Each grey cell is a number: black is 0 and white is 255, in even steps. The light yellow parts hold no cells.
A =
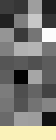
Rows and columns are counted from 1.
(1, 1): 61
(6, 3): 166
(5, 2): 90
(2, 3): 200
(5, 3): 80
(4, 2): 177
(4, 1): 128
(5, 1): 85
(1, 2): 54
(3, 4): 252
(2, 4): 52
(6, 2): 2

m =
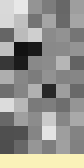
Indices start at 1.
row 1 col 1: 217
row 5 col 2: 27
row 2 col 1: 216
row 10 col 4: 228
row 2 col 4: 165
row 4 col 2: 18
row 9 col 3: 140
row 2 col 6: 165
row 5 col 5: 182
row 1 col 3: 148
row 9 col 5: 134
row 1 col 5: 103
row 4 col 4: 137
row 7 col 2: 133
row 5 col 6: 99
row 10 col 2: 80
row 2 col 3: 115
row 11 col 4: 126
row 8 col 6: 149

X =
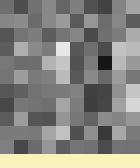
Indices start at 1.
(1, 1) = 110
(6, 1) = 117
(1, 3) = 113
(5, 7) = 124
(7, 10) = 197
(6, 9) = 156
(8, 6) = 125
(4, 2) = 174
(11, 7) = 113
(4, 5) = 232
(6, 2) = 157
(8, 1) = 71
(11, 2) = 71
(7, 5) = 123
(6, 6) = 88
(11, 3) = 107
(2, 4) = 136
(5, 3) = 110
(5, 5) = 197
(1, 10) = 164
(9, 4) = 83
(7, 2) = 97
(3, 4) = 93
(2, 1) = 134
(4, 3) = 138
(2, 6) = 90
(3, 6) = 134
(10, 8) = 57
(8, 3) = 115
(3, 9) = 124
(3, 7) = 74
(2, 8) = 109

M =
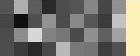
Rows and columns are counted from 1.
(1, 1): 84
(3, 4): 130
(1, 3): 93
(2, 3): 80
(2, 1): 69
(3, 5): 118
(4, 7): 117
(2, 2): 16
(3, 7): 143
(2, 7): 87

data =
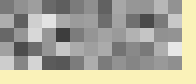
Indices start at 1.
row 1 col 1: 121
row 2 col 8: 109
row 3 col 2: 150
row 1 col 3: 158
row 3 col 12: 145
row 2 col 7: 159
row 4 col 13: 231
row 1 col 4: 105
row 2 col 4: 227
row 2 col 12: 122
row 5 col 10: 133
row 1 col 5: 94
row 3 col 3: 216
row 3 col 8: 163
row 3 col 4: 151
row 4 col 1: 161
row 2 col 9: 162
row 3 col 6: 124
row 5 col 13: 143
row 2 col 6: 155
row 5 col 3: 212
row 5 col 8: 123
